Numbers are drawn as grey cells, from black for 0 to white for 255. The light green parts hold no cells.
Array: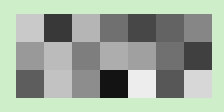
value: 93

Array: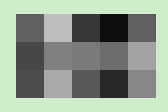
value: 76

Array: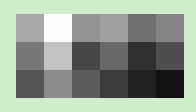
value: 84

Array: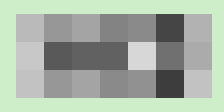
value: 194

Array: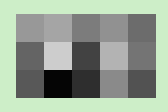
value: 88

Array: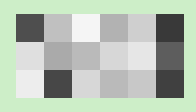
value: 237

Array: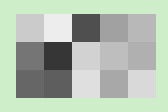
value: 102
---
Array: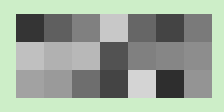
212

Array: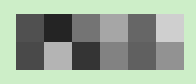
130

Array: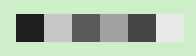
161

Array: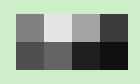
100

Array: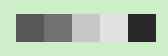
199

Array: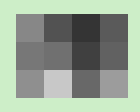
200

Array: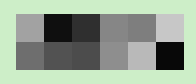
142

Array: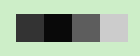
9

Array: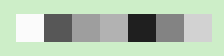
31
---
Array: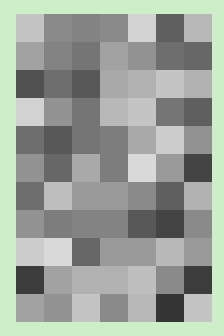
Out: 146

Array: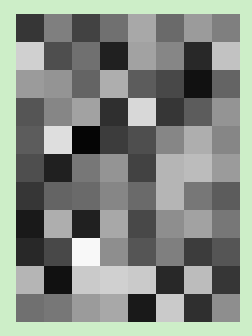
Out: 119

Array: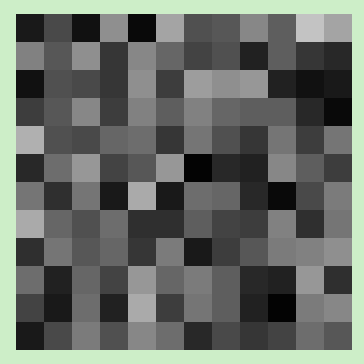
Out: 73

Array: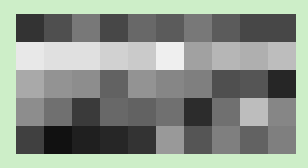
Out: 17

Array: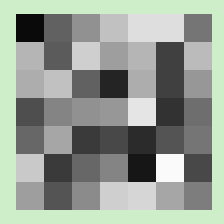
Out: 84

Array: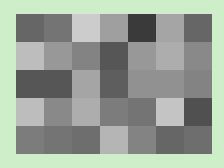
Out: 116

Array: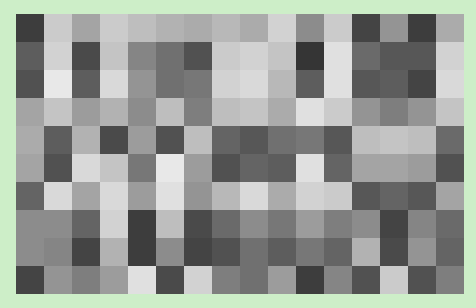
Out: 148
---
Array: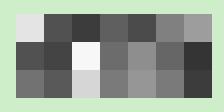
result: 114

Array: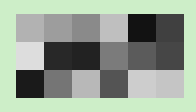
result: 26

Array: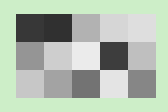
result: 199

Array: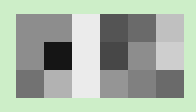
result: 114

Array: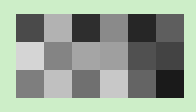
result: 126

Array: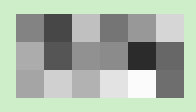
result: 165

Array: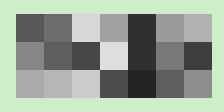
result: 170

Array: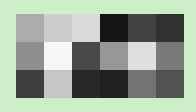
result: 61
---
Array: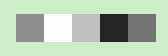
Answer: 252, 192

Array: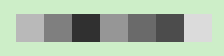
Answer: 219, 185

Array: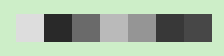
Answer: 221, 186

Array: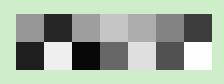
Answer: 254, 239

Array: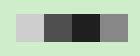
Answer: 206, 135

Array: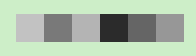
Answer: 194, 180

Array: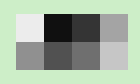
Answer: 236, 198

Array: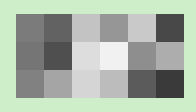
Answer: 241, 221

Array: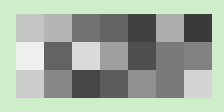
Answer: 239, 218

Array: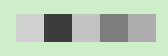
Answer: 209, 194
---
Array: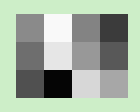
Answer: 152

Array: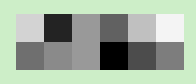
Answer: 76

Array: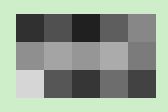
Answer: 171

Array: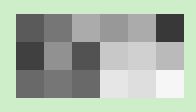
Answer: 208

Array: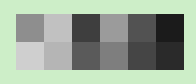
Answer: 69

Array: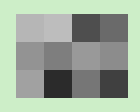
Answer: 153

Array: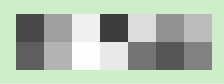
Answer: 86

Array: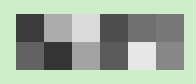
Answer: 231

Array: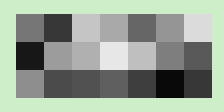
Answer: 126
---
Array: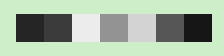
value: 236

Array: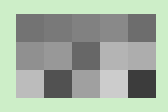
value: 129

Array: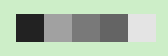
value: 121

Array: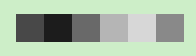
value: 105

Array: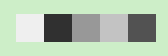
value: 152

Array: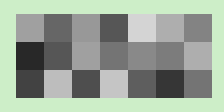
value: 152

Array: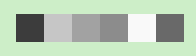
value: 162

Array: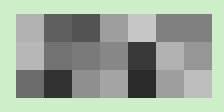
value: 83

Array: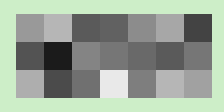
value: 90

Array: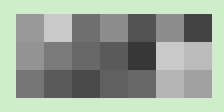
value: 111
